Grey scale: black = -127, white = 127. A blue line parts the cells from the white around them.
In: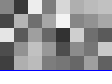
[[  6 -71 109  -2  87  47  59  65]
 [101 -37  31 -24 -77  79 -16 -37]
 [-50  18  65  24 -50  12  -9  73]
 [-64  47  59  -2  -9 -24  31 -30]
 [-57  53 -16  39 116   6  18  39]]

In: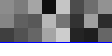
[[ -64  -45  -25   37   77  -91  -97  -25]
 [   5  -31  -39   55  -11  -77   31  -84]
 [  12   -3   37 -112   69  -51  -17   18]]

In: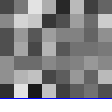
[[  16  -19  -19    8   -6    2   24    8]
 [ -56   -6   99   45  -87   58  -64  -27]
 [ -48   24  -40   30    2    2  -27   16]
 [ -48   38  -56   52  -40  -13  -13   -6]
 [  16   52   65  -56  -34   24  -27   58]
 [   8   84   71  -72  -48   30  -19   77]
 [ -80   99 -102   65  -64  -34  -13  -48]]

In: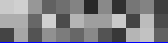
[[-59  38 -44  17  -3 -24   9 -44 -71  53  66 -30]
 [ 45  45 -24  80 -52  53  30  30  74 -59  60 -52]
 [ 74  80  23 -30 -16   3 -87   9 -79  -9   3 -65]]

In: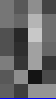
[[ -47  -87   72  -16]
 [ -47  -81   33  -24]
 [  -2  -73   33  -73]
 [ -31  -65   21   21]
 [  -9  -39   14  -59]
 [  -9  -24   53  -16]
 [ -39   14 -107  -53]]

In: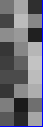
[[  -1 -101  -16]
 [ -38  -87   39]
 [ -52  -52   60]
 [ -65  -30   67]
 [ -73    7   54]
 [ -73   13   46]
 [  13   25  -95]
 [  -9   39  -80]
 [ -59   60    7]]

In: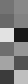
[[  98 -103]
 [  36  -46]
 [ -23    2]
 [ -11    8]
 [ -17   22]
 [ -68   63]]

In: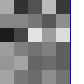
[[ 43 -77 -45  59 -70]
 [-99 -58  98  29  92]
 [ 35  -7 -19  14 -13]
 [ 29   0 -13   0 -32]
 [  6   6  -7 -39  14]
 [ 22  35 -26 -19 -32]]
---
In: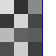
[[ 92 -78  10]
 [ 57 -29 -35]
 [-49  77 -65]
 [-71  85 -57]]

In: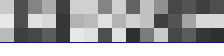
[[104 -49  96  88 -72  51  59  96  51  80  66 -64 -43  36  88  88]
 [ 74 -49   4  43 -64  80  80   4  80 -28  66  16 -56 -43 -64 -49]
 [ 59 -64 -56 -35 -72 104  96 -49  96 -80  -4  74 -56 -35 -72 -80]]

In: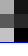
[[  67 -127]
 [  45 -107]
 [ -38  -87]]

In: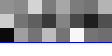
[[  76  -11  -32  -70    4  -54  -96  -48]
 [  17   10   84   -3   39   -3  -11   52]
 [-117   31  -11   60  -11  119  -11  -17]]

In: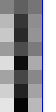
[[ 101 -122   57]
 [  93 -114   43]
 [  80  -93   35]
 [  72  -86   20]
 [  57  -73   14]
 [  35  -57    8]
 [  27  -50   -4]
 [   2  -31  -10]]

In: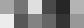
[[108 -40   3 -25 -75  24]
 [ 38 -11  95 -54 -89  52]]
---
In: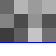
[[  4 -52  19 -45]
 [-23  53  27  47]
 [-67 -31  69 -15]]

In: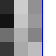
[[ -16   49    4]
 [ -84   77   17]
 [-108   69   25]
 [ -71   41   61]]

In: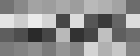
[[-33 -49 -85 -57  57 -77 -57  64 -33 -19]
 [ -4   3  15  -4  21   3  84  49  71   3]
 [-12   9  35  29  42  29  57  49  35 -19]
 [100  77 107  84 -57  92 -41 -69 -26  92]]

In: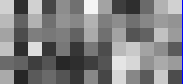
[[-21 -29 -65 -43 -88 -81 -65 -43 101  87  19  42  27]
 [ 42 -88 -37 -21 -43 -73   7 -57  87   7 -37  73 -51]
 [ 35 -51  -1  -7  -1 -29  42 -15  35 -43 -29  65  27]
 [ 57 -29  50 -15  19   7  50  -1  13 -15   7  27  19]
 [ 81 -81  81 -57  13 -15 116  35 -65 -81 -21  50  81]
 [ 65 -81  94 -73  -7 -73  -7 -51  57  73  35  13 -37]]

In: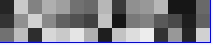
[[ -14   61  -82   87   73  101   47  -97   67   93  109  -76   24  -90
    81]
 [ -90   73    2   47   31  -14  -22   55  -69   16   24   55 -105 -105
   -22]
 [ -76   16   81    9  -30  -46  -62   67 -105   -6    2  -38  -54  -97
   -30]]

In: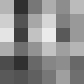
[[-38 -44 -31  -8  31 -16]
 [-51 -79 -23   6  13 -23]
 [ 53 -79  -8  45  13  59]
 [ 45 -16  19  66  31  53]
 [ 79 -44  39  86   0  25]
 [100 -65  66 107 -38  25]]

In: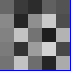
[[-24 -69 -83 -31 -44]
 [-12  67 -18 -90  43]
 [  2  67 -12 -97  51]
 [  9 -90  15  74 -50]
 [ -4 -77  29  82 -56]]

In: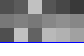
[[-48  65 -29  57  49  33]
 [ -7   0  -7   7  15   7]
 [-48 -36  65 -42 -56 -70]]

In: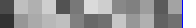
[[-77  23  42  56  63   0 -23 -15  70  23  48 -29 -15]
 [-52  63  48  78 -45  -7  90  78   8   0  29 -37  35]]
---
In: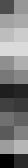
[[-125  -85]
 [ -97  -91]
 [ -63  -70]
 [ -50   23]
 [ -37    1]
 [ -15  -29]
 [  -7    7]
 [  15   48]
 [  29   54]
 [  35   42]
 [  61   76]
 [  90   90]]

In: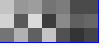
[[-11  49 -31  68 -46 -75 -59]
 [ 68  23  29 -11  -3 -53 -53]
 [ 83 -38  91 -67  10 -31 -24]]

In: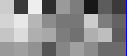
[[  26   32   18  -42    6   32   12  -20  -20]
 [  69   92   47   40   -2  -14   47   62  -35]
 [  76  -69  110  -81   26   -2 -104  -35  -69]
 [  84  104   54   12   -8   -8   76   -2  -28]]

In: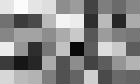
[[ -68 -105  -89   43  -46   13  -60  -34   21   51]
 [ -14  -68  -53   58  116  108  -81   58  -89   43]
 [   6   35   35   13   43   73  -40   28   -1   -8]
 [  87   58   51   -1  -46  -27   79  -53  -21  -27]
 [ 101  123  101   94   13   28  -60   -1  -21    6]
 [ 108   21  -81   -8   66 -118  -34   94   73  -34]]

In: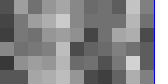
[[-71  16  30  22  54 -20 -14 -46  -7  82 -34]
 [-64  -7 -14  22  30  16 -58 -14  38  46 -52]
 [-58  -7  30  46  75   8 -14 -14 -14  54 -14]
 [-46  30 -14  22  38   8 -20 -14 -34  67   0]
 [-40 -40  38  46  61  22 -52 -64 -28  46   0]
 [  8 -14  -7   0  61 -52 -28 -20   0 -14 -34]]

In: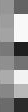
[[-20 -84]
 [ -7 -96]
 [  7  56]
 [ 15 -13]
 [ 22 -28]
 [ 29 120]
 [ 35 120]
 [ 43 114]]

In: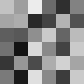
[[ -73   23  -52   45   82   37]
 [ -33  -39   15   74  -26   59]
 [ -13 -108   89    9  -60   74]
 [  -5 -102   95    9  -67   74]
 [  37   45  -86  -60   51  -46]
 [  66   30  108  -20  -80    2]]
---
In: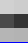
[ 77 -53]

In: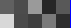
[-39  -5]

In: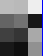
[110 -13 -63]

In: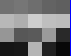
[ -32   63  -37 -104]

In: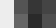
[-59 -85]

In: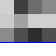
[  9  80 -49]
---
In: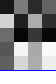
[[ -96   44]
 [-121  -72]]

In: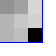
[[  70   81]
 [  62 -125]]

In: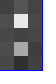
[[105 -54]
 [-61 -56]]

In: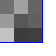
[[-40 -31]
 [-67 -64]]

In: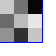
[[ 59 102]
 [-79  69]]

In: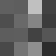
[[-22   5]
 [-33 -61]]
